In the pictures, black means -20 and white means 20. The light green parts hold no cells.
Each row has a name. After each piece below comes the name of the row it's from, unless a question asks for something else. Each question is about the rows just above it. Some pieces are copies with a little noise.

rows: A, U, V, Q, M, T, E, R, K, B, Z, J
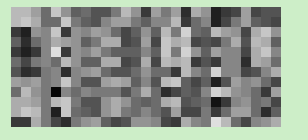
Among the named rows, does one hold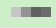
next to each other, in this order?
yes
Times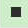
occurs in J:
1
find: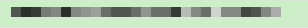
E
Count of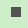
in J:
1
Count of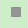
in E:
2
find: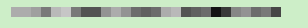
B
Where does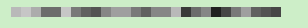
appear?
U

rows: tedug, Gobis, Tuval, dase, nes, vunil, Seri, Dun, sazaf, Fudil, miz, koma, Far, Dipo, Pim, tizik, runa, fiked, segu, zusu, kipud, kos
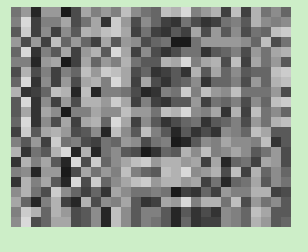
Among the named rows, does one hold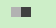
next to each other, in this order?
yes
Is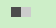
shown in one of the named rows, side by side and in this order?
yes
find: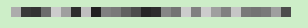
sazaf
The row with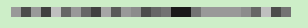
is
dase
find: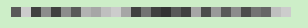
Tuval
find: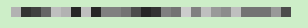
sazaf
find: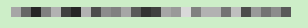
zusu

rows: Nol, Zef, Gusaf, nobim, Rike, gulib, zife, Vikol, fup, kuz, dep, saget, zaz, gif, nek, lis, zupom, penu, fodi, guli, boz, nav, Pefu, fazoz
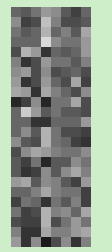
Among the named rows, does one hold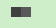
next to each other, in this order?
no
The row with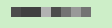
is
nav
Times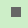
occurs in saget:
5
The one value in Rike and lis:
[-6]
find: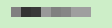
Pefu

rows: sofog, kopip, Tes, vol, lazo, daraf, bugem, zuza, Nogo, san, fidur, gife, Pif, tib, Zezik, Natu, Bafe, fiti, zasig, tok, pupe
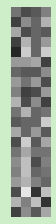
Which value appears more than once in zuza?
[4]
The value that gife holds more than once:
[-4]
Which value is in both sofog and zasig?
[-8]

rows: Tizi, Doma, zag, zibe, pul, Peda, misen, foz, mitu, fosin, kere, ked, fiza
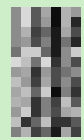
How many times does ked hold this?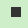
3
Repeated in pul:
[12]

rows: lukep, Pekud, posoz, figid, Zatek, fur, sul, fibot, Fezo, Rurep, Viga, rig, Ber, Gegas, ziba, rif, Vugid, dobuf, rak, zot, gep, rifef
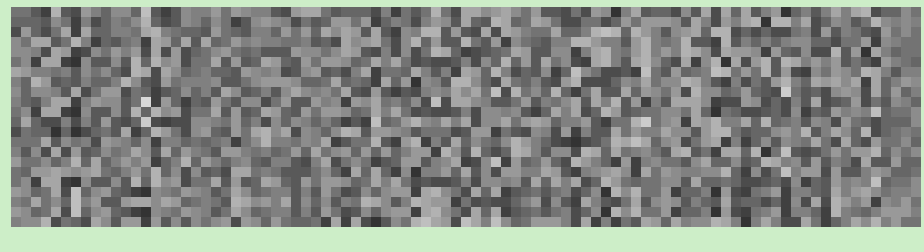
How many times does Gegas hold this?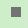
17
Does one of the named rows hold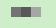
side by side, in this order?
yes

